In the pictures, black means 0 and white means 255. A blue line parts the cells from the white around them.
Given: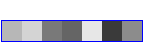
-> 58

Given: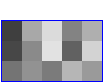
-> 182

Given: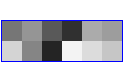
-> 220

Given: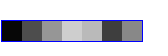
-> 62

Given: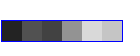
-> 217

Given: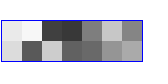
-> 149

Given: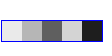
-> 212

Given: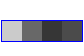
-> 54

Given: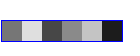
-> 196
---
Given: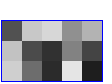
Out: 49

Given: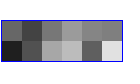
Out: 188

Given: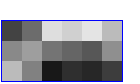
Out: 101

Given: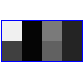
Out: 5

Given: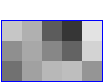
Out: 135

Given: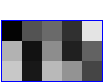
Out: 141

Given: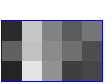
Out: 139

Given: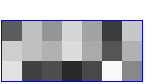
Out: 170
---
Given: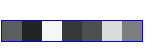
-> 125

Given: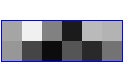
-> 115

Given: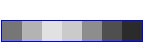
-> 43

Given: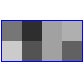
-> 97

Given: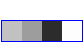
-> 253

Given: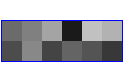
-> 56
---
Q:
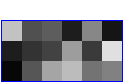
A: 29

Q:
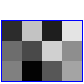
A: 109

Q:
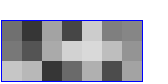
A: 120

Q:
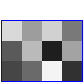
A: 90

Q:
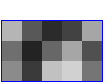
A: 111

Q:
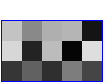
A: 215

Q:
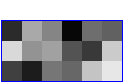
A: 217
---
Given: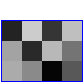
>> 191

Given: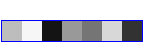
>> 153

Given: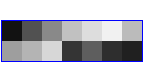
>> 193

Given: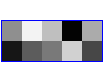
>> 3

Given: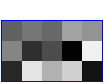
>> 162

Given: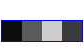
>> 59

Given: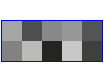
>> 151
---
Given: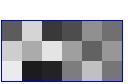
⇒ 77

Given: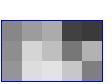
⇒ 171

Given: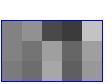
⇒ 73

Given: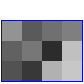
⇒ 90

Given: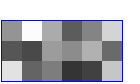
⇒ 92

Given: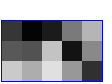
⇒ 27

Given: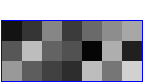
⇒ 106

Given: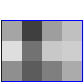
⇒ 63

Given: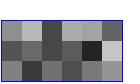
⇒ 170

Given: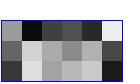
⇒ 80
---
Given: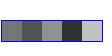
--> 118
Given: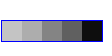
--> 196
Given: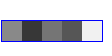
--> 137
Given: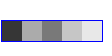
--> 54
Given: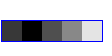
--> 56
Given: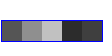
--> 85
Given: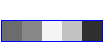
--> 108
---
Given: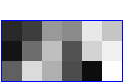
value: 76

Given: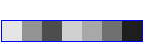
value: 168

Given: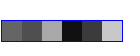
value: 17

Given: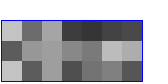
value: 115

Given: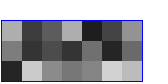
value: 132

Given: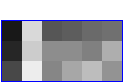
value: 167

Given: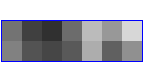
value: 173
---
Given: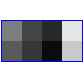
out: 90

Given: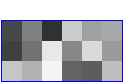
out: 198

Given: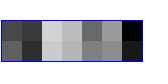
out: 96

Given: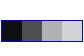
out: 15

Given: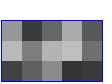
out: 66

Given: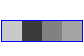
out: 201

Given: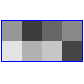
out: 227
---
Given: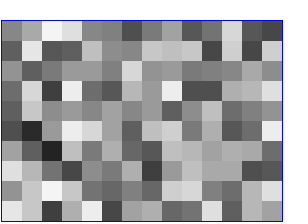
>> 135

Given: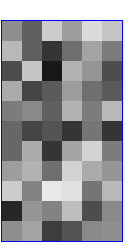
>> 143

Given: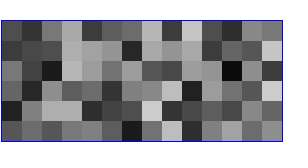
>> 78

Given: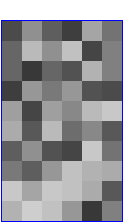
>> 75

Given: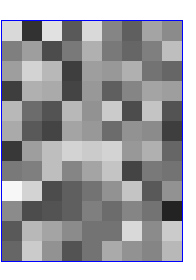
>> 217
